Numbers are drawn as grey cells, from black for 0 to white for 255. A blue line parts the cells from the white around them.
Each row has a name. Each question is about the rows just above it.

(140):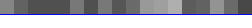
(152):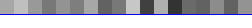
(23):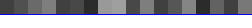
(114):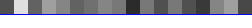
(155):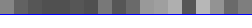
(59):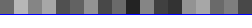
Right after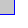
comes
[64]
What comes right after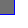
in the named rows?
[133]
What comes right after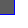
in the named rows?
[98]
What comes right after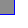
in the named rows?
[98]

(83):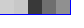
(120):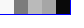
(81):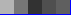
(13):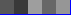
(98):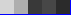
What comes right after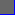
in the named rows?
[150]
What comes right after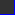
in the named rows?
[79]
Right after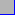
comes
[118]
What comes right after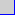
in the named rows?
[200]
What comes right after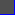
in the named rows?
[95]
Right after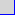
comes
[174]

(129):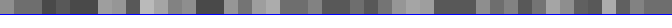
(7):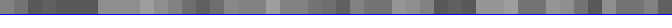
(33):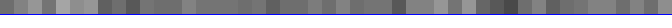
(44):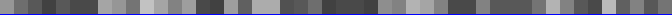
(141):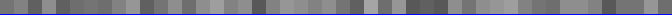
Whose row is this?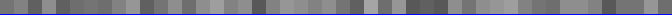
(141)
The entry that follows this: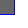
[88]
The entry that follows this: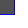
[88]
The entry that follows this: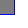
[110]
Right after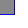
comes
[130]

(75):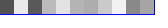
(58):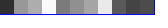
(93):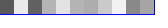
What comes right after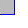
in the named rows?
[227]
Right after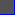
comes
[234]

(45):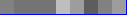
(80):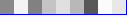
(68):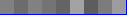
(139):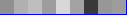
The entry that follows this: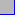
[87]
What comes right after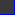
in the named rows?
[151]
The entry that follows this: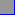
[157]
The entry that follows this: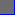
[129]
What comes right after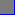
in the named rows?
[157]
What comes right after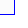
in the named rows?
[231]

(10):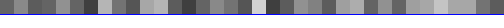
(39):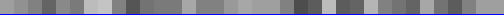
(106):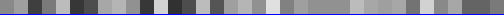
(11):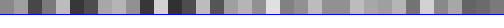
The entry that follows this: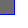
[122]
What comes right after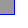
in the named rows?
[167]
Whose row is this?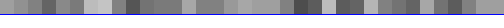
(39)
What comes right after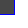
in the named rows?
[122]
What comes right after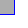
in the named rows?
[100]

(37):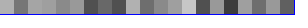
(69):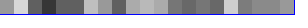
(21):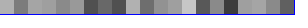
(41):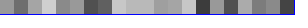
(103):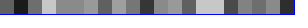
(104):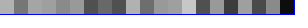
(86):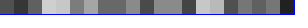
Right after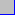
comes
[153]
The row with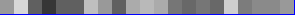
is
(69)
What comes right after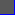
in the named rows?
[138]
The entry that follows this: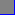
[110]
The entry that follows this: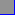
[159]

